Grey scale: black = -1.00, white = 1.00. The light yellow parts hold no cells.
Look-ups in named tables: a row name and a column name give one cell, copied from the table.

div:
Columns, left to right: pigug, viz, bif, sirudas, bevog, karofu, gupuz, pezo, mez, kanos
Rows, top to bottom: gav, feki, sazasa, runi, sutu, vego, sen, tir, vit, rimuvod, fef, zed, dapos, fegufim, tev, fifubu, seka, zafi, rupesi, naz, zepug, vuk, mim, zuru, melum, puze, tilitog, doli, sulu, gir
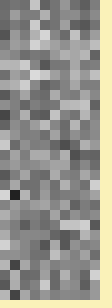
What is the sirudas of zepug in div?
0.22
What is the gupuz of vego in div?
0.38
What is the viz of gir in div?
-0.47
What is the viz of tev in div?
-0.16
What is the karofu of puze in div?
0.49
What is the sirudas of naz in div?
-0.11
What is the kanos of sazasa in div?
-0.10
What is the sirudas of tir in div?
0.71
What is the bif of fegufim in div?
-0.01
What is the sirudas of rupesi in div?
-0.12
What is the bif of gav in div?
-0.13
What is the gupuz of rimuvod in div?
0.02
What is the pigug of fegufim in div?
0.37
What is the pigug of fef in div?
0.11
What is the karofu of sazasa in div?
-0.10
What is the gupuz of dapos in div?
-0.16
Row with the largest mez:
mim

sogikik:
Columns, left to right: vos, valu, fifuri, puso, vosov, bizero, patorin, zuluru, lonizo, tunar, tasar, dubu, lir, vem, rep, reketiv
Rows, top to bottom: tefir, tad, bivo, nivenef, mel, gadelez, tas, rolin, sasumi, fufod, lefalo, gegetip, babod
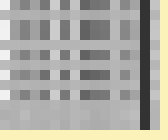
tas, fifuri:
0.37
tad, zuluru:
0.44
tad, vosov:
0.36
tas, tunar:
0.39
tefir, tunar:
-0.10
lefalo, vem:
0.44
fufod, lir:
0.07
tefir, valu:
0.24
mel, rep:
-0.60
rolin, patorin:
-0.15
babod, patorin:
0.36
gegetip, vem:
0.48
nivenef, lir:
0.06
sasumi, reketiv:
0.42
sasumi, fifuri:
0.41
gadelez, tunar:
-0.09
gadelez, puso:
0.26
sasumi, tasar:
0.37

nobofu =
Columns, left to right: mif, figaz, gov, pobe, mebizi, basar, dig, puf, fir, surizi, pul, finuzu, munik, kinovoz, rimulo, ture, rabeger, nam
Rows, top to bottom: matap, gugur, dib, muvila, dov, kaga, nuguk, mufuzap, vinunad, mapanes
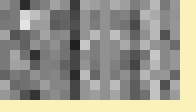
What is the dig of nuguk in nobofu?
-0.22
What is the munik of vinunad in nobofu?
0.02
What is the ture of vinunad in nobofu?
0.52
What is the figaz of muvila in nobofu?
-0.34
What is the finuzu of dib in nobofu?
-0.02
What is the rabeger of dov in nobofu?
0.07
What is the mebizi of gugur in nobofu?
0.28
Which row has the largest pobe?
gugur

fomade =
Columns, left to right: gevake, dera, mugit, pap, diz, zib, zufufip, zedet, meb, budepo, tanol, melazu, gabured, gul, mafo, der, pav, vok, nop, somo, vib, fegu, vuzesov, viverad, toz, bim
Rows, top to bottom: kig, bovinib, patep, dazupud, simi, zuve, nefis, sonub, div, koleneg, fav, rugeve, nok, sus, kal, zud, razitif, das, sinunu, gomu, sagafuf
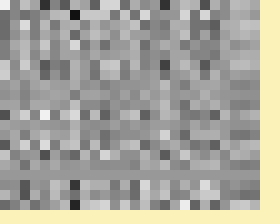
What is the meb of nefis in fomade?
0.20
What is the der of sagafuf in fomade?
0.01
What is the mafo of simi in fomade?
-0.13
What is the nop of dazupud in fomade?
0.50
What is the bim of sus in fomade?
0.02
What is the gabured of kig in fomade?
-0.14
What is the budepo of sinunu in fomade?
0.37

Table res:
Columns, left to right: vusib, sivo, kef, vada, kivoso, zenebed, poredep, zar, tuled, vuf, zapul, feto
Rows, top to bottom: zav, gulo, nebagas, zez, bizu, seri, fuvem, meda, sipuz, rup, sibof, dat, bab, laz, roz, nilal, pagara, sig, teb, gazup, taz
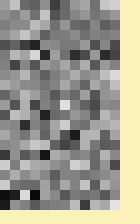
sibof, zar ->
0.02
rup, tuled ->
0.24
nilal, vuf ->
-0.17
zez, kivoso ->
-0.25
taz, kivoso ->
-0.05
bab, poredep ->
0.60
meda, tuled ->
0.10
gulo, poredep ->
-0.17
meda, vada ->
0.02
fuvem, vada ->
-0.33
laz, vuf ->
0.42

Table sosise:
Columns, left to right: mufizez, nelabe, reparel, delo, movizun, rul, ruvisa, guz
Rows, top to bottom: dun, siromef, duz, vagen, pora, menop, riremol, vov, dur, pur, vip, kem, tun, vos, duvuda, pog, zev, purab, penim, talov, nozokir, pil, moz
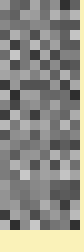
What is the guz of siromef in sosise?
0.42
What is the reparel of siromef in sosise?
0.27
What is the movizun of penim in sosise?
0.10
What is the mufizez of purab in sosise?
-0.03
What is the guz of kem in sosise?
0.35
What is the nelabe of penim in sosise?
-0.06
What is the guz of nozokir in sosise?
0.26
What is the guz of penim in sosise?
-0.38
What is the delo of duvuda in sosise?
-0.05
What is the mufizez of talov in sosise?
0.15
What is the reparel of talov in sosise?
-0.10

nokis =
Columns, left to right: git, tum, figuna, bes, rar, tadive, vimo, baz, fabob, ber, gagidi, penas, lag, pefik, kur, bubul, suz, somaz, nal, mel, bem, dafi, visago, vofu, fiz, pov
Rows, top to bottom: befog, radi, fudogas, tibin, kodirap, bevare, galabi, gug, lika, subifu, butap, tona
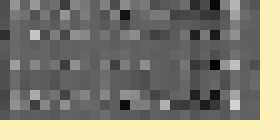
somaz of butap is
-0.51
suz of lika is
-0.27
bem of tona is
-0.26
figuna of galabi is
-0.23
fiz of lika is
-0.25
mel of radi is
-0.41
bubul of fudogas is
-0.22

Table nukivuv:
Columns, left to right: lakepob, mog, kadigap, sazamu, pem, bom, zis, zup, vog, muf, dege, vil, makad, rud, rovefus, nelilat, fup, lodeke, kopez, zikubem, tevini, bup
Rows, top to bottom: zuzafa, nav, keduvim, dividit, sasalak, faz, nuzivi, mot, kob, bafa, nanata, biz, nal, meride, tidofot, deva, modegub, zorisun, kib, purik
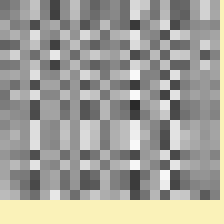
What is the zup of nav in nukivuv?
0.47
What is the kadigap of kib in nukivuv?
-0.13
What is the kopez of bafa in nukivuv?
0.14
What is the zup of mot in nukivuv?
0.13
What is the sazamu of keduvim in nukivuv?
-0.40
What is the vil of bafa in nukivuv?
0.39
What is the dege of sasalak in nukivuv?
-0.01

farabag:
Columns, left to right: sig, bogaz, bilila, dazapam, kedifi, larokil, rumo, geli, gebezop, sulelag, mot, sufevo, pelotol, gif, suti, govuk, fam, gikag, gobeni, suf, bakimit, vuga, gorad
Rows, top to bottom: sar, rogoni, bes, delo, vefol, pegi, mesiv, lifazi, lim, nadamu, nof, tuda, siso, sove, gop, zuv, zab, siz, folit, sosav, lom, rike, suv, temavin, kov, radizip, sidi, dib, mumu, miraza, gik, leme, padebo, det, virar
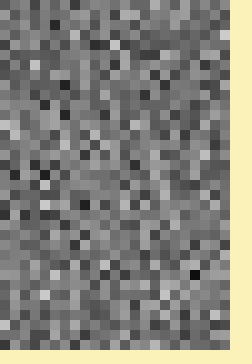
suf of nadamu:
-0.06
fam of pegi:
0.37
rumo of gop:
0.46
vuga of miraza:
-0.07
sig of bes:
-0.14
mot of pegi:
-0.03
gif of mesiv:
-0.20
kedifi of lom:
0.58
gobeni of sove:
-0.54
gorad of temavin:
0.00
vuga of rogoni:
0.01
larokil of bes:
-0.69
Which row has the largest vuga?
leme

